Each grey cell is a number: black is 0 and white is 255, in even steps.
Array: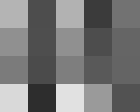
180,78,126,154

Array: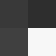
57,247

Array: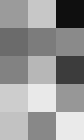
155,124,60

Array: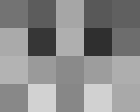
115,54,138,209

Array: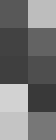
88,99

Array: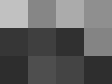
193,63,68
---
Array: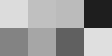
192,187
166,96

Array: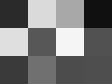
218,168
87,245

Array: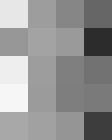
157,134
163,154

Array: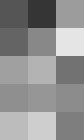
53,156
136,229

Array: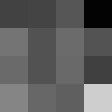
68,86
82,107

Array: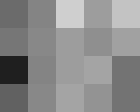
132,207
136,157

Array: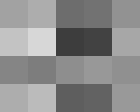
173,109
215,61

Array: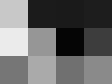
27,26
150,5

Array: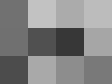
194,171
80,55
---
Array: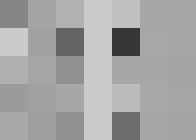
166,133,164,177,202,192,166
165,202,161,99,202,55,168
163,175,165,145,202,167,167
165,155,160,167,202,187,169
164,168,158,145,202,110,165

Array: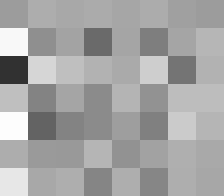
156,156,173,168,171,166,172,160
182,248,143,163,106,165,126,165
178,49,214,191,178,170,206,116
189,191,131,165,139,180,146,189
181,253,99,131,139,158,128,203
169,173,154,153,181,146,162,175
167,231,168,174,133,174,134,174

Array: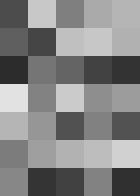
181,76,200,127,170
177,95,69,192,199
51,44,117,100,66
156,226,130,203,142
82,181,150,81,129
209,124,159,178,189
48,135,52,65,130

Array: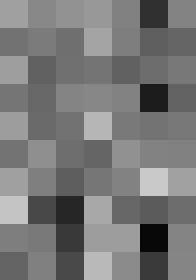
131,160,136,146,152,129,48
101,114,123,111,164,126,95
120,158,97,112,116,97,109
99,117,104,132,135,130,28
120,157,106,114,182,121,115
129,115,143,110,101,145,130
161,160,127,94,118,130,201
109,196,72,38,168,103,91
132,126,121,57,157,157,8
133,100,128,73,185,139,58

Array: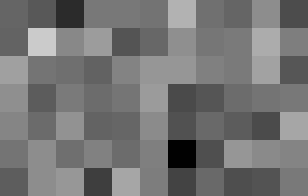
76,101,88,43,120,120,115,178,112,101,141
126,99,203,136,156,84,103,143,118,122,172
86,160,116,111,98,131,150,150,128,122,162
120,143,92,122,108,117,155,74,85,108,116
166,133,107,146,99,102,139,81,105,92,75
132,116,141,111,129,108,127,1,79,150,138
121,93,141,151,62,166,125,67,105,78,83

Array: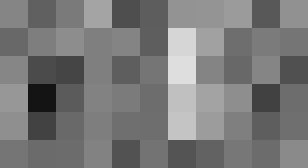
145,133,96,122,164,78,93,147,148,155,88
117,104,126,141,127,132,94,214,161,110,123
80,134,75,69,127,94,117,222,132,104,133
109,151,20,91,130,123,109,192,163,142,65
111,143,66,105,126,111,110,196,156,127,94
138,117,107,108,130,82,115,84,98,119,108
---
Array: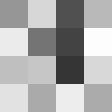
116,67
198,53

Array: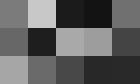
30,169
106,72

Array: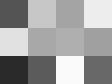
168,175
91,250

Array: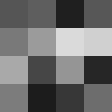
155,218
70,149

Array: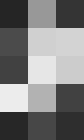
208,211
230,204

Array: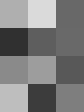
94,105
157,88

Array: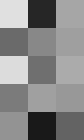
136,159
111,171
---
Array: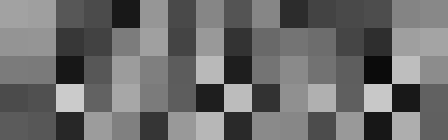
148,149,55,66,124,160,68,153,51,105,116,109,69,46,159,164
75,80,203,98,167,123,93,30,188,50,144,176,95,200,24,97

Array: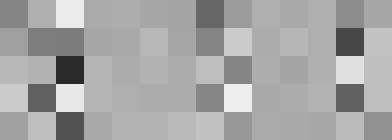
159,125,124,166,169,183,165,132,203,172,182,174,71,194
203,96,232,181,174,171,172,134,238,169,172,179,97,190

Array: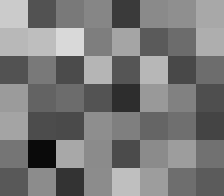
184,190,217,126,165,90,108,174
155,99,108,83,45,153,129,78
117,10,168,139,75,139,157,113

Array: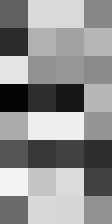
43,177,162,182
5,46,22,183
85,56,66,46
106,216,214,146

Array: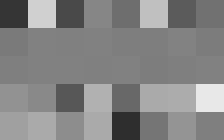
122,129,128,129,126,126,130,124
146,137,87,177,104,170,172,232

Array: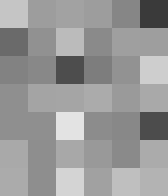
106,145,187,138,159,158
143,164,165,171,154,169
169,142,168,153,138,171

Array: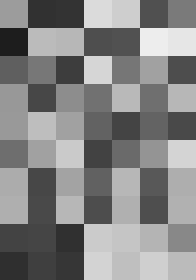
29,187,183,78,81,237,230
152,71,141,113,185,111,183
110,161,202,66,106,148,212
175,73,183,77,176,78,177
47,63,54,211,191,207,187

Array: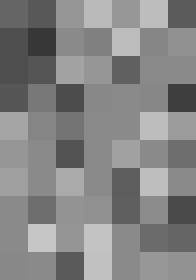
79,55,138,128,188,134,145
86,120,76,136,138,135,62
150,138,83,138,161,138,110
138,110,147,144,95,140,75
136,138,90,193,138,152,146

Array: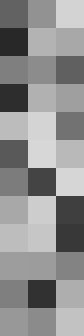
40,179,168
45,177,159
89,215,185
168,205,63
157,156,131
152,139,194
